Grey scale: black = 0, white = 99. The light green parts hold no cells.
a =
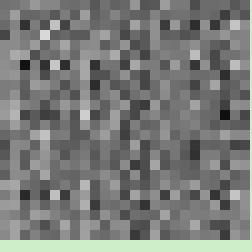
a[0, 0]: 44
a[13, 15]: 44
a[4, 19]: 55
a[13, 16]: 58
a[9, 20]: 42
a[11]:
[60, 70, 26, 35, 24, 27, 50, 32, 80, 27, 39, 62, 39, 28, 47, 52, 42, 44, 51, 47, 41, 40, 6, 45, 27]
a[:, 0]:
[44, 46, 41, 27, 54, 54, 55, 56, 48, 48, 58, 60, 48, 40, 30, 34, 44, 37, 62, 48, 60, 53, 56, 53]
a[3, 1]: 54
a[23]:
[53, 63, 39, 50, 41, 40, 56, 43, 62, 44, 41, 47, 53, 22, 33, 62, 34, 42, 44, 51, 47, 48, 23, 58, 51]
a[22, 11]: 54
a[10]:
[58, 65, 50, 47, 31, 46, 59, 49, 65, 49, 37, 50, 58, 28, 23, 59, 38, 46, 46, 63, 45, 39, 25, 55, 54]
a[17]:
[37, 54, 53, 42, 64, 42, 40, 39, 45, 45, 54, 48, 32, 54, 29, 43, 49, 44, 39, 38, 44, 41, 50, 37, 42]
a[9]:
[48, 56, 35, 46, 48, 36, 45, 32, 58, 34, 48, 54, 30, 43, 48, 41, 54, 43, 49, 37, 42, 41, 32, 40, 32]
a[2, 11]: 41
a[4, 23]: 56
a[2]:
[41, 51, 19, 48, 31, 75, 26, 52, 50, 40, 43, 41, 34, 63, 45, 56, 23, 59, 38, 18, 56, 21, 45, 76, 55]
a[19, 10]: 47
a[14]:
[30, 53, 52, 38, 61, 38, 36, 36, 44, 38, 47, 43, 35, 61, 28, 40, 47, 46, 37, 21, 39, 38, 40, 26, 28]
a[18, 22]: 27
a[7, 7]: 46
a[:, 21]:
[42, 40, 21, 50, 37, 28, 29, 44, 64, 41, 39, 40, 35, 48, 38, 48, 60, 41, 42, 20, 59, 51, 30, 48]
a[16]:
[44, 55, 35, 61, 56, 42, 49, 45, 51, 38, 43, 34, 54, 23, 30, 64, 33, 40, 39, 35, 50, 60, 30, 59, 57]
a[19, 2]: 16
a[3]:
[27, 54, 47, 44, 84, 37, 40, 35, 35, 54, 63, 46, 28, 41, 34, 56, 37, 38, 32, 35, 50, 50, 58, 50, 51]
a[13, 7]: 34
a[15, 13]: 49
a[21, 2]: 41
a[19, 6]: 23
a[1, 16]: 42
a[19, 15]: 55
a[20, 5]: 47

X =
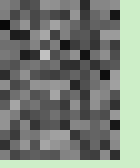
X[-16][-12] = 51
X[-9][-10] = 56
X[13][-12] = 37
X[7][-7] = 24
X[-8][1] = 28
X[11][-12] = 57
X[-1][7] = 52
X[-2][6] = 54
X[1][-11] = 27
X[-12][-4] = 33
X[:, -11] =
[45, 27, 42, 11, 43, 44, 32, 41, 28, 43, 64, 49, 29, 23, 43, 27]
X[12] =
[57, 29, 52, 20, 33, 34, 18, 52, 51, 39, 48, 9]
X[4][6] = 7
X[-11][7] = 56
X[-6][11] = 19
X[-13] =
[48, 11, 13, 54, 65, 25, 50, 33, 34, 23, 60, 60]
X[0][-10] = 28
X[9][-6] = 34
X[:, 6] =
[49, 22, 50, 50, 7, 42, 19, 31, 57, 34, 22, 33, 18, 63, 54, 51]
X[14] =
[19, 43, 58, 32, 64, 58, 54, 44, 22, 40, 20, 53]
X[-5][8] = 25
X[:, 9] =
[52, 40, 38, 23, 20, 44, 19, 45, 43, 57, 56, 34, 39, 39, 40, 24]
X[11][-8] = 35
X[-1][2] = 34
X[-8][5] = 59
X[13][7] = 21
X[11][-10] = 25
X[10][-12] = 36
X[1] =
[49, 27, 42, 28, 36, 28, 22, 58, 22, 40, 48, 8]
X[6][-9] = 46
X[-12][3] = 51
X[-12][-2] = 43
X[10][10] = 40
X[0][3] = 32

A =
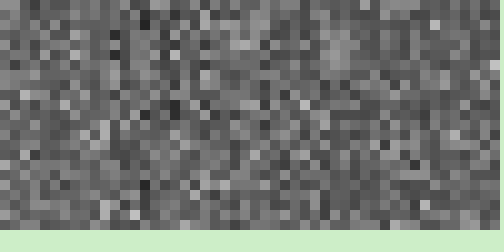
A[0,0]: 55
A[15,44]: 35
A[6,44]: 28
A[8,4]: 36
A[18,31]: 32
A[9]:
[34, 33, 69, 54, 52, 30, 43, 41, 59, 34, 37, 26, 51, 42, 37, 55, 34, 52, 51, 33, 33, 33, 45, 46, 45, 37, 30, 43, 23, 55, 38, 45, 29, 35, 39, 26, 36, 40, 46, 58, 41, 41, 35, 36, 29, 33, 34, 37, 52, 38]
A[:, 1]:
[55, 50, 45, 34, 30, 46, 25, 48, 47, 33, 30, 53, 38, 32, 39, 32, 45, 40, 37, 46, 33, 47, 40]
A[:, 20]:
[27, 62, 65, 36, 22, 55, 22, 65, 56, 33, 22, 59, 30, 27, 43, 46, 43, 59, 63, 37, 49, 47, 47]
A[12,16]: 30
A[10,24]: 59
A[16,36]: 38
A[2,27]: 34
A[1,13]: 49
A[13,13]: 38
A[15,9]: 46
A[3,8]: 51
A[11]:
[36, 53, 39, 34, 37, 31, 34, 55, 37, 38, 39, 50, 32, 60, 18, 32, 44, 18, 33, 36, 59, 23, 35, 25, 37, 45, 48, 34, 45, 32, 37, 53, 57, 28, 29, 29, 28, 31, 52, 33, 35, 31, 24, 46, 38, 42, 29, 38, 36, 32]
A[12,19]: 35
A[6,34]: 52
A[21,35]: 52
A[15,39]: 58
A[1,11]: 43
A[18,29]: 39
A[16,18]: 35
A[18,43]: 53
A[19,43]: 30
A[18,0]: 59
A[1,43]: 37
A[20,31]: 55
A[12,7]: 34
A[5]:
[39, 46, 45, 31, 59, 29, 36, 67, 51, 34, 36, 17, 29, 46, 44, 58, 23, 70, 36, 36, 55, 49, 42, 46, 38, 41, 46, 28, 29, 35, 27, 31, 54, 59, 51, 37, 35, 31, 38, 33, 29, 50, 31, 34, 34, 52, 42, 29, 32, 31]
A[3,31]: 39
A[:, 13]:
[28, 49, 39, 47, 45, 46, 50, 41, 33, 42, 41, 60, 35, 38, 30, 33, 38, 38, 36, 56, 41, 74, 29]
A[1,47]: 41
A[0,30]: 28

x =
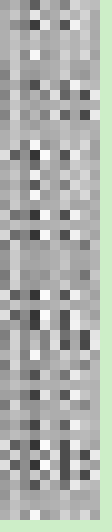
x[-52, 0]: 62
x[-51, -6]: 62
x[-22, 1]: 77
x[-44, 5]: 64
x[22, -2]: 68
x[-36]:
[63, 71, 59, 42, 74, 65, 56, 79, 74, 71]
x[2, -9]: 56
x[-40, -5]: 69
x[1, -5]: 67
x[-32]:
[57, 78, 64, 61, 67, 68, 77, 64, 65, 69]
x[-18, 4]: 50
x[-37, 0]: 86
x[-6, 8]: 70
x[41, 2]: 70
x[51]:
[68, 77, 58, 96, 60, 66, 81, 69, 84, 64]
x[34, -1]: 91
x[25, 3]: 62
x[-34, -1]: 72
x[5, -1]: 63
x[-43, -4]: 39
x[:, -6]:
[75, 62, 90, 63, 66, 58, 66, 65, 82, 50, 67, 50, 67, 66, 56, 97, 74, 61, 77, 60, 67, 96, 68, 96, 58, 66, 66, 57, 66, 97, 66, 97, 87, 51, 50, 57, 61, 80, 68, 88, 64, 69, 83, 69, 97, 50, 97, 50, 79, 66, 68, 60]
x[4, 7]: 70
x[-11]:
[66, 73, 70, 57, 69, 67, 67, 72, 72, 70]
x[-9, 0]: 66
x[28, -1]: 69
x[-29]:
[83, 42, 51, 20, 96, 65, 30, 93, 73, 64]
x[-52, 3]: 36
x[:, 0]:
[62, 68, 67, 68, 68, 68, 59, 50, 60, 51, 61, 51, 62, 68, 68, 86, 63, 68, 61, 68, 57, 79, 65, 83, 47, 59, 58, 47, 53, 86, 61, 86, 59, 49, 54, 69, 47, 60, 66, 62, 47, 66, 58, 66, 86, 54, 86, 54, 61, 58, 65, 68]
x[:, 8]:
[75, 82, 75, 80, 75, 84, 64, 59, 75, 29, 68, 28, 67, 74, 84, 69, 74, 83, 75, 84, 65, 73, 68, 73, 46, 66, 64, 45, 62, 72, 66, 71, 77, 30, 28, 84, 50, 76, 70, 76, 52, 72, 77, 72, 71, 28, 70, 28, 75, 64, 69, 84]
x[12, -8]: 65
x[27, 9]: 77
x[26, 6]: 76

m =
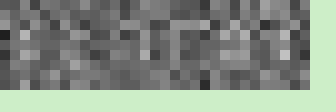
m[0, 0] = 34
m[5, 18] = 30
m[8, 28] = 47
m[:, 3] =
[26, 47, 55, 40, 44, 55, 38, 36, 30]
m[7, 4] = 46
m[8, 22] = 45
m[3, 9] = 29
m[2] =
[58, 42, 31, 55, 42, 26, 55, 39, 25, 36, 39, 41, 55, 54, 45, 27, 31, 57, 56, 54, 64, 24, 41, 64, 40, 49, 19, 31, 45, 56, 27]
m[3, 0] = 12
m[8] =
[31, 37, 61, 30, 42, 47, 31, 53, 51, 36, 44, 40, 36, 36, 43, 44, 51, 42, 38, 44, 17, 51, 45, 34, 44, 35, 49, 48, 47, 29, 43]
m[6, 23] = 51
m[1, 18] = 31
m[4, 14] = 53
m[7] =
[33, 39, 44, 36, 46, 57, 38, 43, 47, 47, 44, 38, 35, 40, 42, 49, 50, 31, 44, 37, 28, 52, 40, 31, 34, 39, 57, 50, 36, 39, 54]
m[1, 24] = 49
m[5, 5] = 34
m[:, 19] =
[33, 36, 54, 35, 33, 33, 40, 37, 44]
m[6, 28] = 41
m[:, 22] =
[46, 44, 41, 65, 44, 63, 48, 40, 45]
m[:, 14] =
[53, 45, 45, 57, 53, 66, 44, 42, 43]
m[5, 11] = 50
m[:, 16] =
[46, 48, 31, 46, 39, 39, 41, 50, 51]
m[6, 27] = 40
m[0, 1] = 33
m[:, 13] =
[38, 43, 54, 33, 40, 40, 42, 40, 36]
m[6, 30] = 39
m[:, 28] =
[51, 54, 45, 70, 53, 75, 41, 36, 47]
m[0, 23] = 28
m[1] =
[49, 38, 46, 47, 30, 42, 46, 35, 38, 36, 41, 47, 29, 43, 45, 48, 48, 33, 31, 36, 30, 42, 44, 31, 49, 41, 57, 49, 54, 34, 37]
